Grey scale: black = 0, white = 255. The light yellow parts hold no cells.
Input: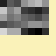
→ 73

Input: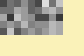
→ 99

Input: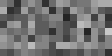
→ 49

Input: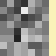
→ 75

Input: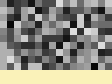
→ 59

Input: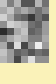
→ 181

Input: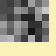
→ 91

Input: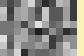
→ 101
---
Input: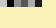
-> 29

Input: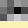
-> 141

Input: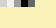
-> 103

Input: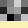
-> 116

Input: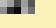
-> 87

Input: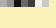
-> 201

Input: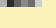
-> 205

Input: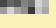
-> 182

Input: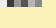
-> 137

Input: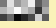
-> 137
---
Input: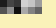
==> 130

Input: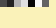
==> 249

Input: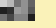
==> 131

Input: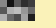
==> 163

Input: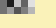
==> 126

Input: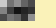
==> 50

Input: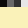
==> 50

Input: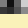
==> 82
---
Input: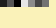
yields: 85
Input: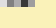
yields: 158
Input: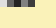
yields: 100
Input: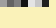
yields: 127
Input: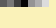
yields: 120
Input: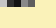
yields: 94
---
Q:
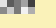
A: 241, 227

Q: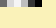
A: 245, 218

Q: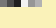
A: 242, 178

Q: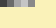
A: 197, 168

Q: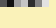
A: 226, 197

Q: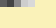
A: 217, 205

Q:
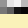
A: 243, 229
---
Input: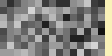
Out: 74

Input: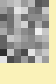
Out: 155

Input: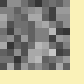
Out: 128

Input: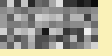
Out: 139

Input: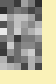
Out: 46

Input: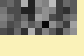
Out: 117

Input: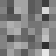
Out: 131

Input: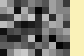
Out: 144
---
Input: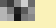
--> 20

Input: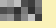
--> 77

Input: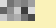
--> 174

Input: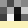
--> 10

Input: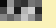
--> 134

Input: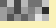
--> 141

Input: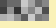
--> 146

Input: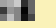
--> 133

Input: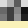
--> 148

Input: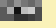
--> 49
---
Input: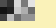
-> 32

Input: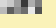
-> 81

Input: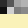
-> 43

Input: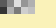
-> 90

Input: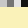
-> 116

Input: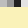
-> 149

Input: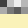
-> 91

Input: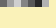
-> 88

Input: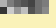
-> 68

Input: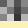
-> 67
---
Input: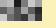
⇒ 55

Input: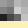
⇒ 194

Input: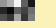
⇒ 124

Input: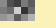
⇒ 178

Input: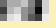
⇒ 236

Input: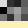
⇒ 78

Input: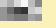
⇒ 149

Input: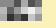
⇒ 154

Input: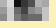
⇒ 195
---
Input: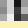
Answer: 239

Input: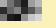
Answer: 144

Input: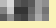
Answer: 116

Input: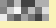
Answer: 119

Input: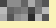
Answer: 44

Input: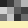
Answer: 196

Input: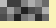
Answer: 143

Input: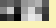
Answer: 232
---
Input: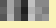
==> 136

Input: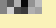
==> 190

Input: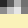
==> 112

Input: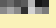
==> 35

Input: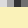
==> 112

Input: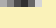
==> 214

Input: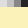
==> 36

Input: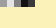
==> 58
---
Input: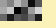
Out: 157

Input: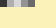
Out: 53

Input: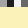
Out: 164

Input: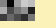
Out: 131

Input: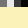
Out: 115

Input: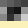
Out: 106

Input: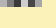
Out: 180

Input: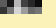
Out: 91

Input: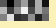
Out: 87

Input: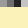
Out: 154
